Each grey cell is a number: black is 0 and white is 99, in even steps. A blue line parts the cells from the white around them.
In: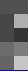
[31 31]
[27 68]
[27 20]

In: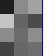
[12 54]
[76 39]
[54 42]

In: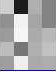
[80 11]
[56 94]
[60 95]

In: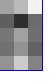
[63 72]
[37 18]
[46 63]

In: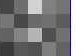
[27 43]
[46 28]
[38 51]

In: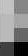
[75 52]
[72 64]
[72 40]
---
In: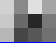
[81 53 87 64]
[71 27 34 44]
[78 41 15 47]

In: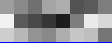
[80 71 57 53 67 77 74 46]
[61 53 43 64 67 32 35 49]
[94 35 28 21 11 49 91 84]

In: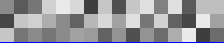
[27 77 81 67 54 38 71 84 63 87 46 81 38 27 91 63]
[77 46 54 46 54 63 60 38 57 31 57 42 67 91 24 42]
[54 35 46 81 91 84 24 77 31 77 87 50 87 35 74 74]

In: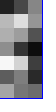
[72 86 58]
[13 28 52]
[64 46 42]
[68 61 32]
[96 82 24]
[36 49 16]
[55 20 5]

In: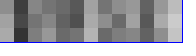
[55 24 52 45 41 34 63 45 55 59 38 59 73]
[66 20 49 59 41 45 70 41 49 52 38 55 76]
[63 28 45 52 38 31 66 55 41 63 34 66 79]

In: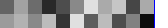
[60 69 53 73 20 87 36 73 30 50 5]
[39 63 42 16 30 53 87 66 77 27 66]

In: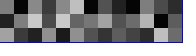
[13 49 78 29 78 39 46 63 32 42 70 2 36]
[49 2 53 23 53 74 2 32 13 2 49 29 17]
[63 23 13 56 10 56 32 20 36 26 17 74 42]

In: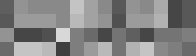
[41 76 76 72 24 49 60 72 45 69 76 53 49 41]
[34 60 60 60 53 72 63 57 31 60 60 69 27 34]
[37 57 53 53 53 76 63 53 34 57 53 66 27 34]
[57 27 27 31 84 49 41 27 45 37 27 45 45 49]
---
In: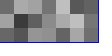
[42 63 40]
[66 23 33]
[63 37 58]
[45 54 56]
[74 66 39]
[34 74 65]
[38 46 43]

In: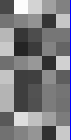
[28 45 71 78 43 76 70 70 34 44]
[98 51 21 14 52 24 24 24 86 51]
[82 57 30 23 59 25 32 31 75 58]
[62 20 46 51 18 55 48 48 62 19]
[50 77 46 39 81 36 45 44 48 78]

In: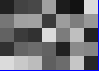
[13 46 38 19 85]
[26 62 23 39 78]
[28 63 19 42 73]
[62 23 85 38 37]
[11 61 48 13 42]
[7 49 74 54 77]
[85 59 13 52 15]

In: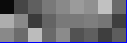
[4 67 53]
[27 53 42]
[37 23 73]
[47 39 41]
[53 47 54]
[60 47 32]
[56 49 37]
[75 46 24]
[41 24 36]

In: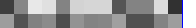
[24 61]
[52 32]
[90 50]
[87 54]
[51 30]
[82 57]
[83 51]
[83 52]
[33 62]
[51 31]
[51 31]
[85 51]
[19 61]

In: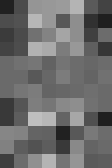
[13 30 23 26 41 41 41 22 22 52 50 24]
[29 32 29 30 44 41 46 33 36 51 36 42]
[58 71 44 69 46 34 48 49 74 39 32 56]
[59 59 51 66 38 40 39 46 71 38 36 70]
[60 34 64 48 45 48 40 53 39 13 22 45]
[70 55 55 59 42 42 41 55 65 34 53 58]
[35 19 25 37 40 39 43 44 31 47 39 35]
[26 12 42 21 42 44 41 41 12 42 41 36]
